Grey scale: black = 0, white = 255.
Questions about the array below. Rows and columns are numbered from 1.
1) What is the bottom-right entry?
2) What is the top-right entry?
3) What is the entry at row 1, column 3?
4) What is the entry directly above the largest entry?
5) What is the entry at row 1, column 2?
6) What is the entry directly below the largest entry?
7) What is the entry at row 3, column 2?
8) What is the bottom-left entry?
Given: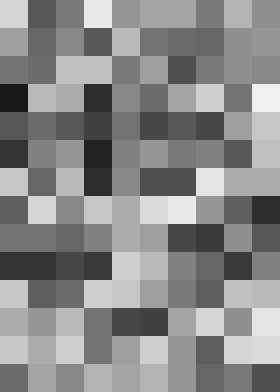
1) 79
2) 143
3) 121
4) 135
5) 87
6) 199
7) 107
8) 107

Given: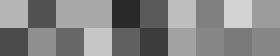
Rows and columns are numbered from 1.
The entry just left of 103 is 143
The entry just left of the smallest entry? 169
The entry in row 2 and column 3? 103
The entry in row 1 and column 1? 182
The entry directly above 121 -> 211
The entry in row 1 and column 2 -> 82
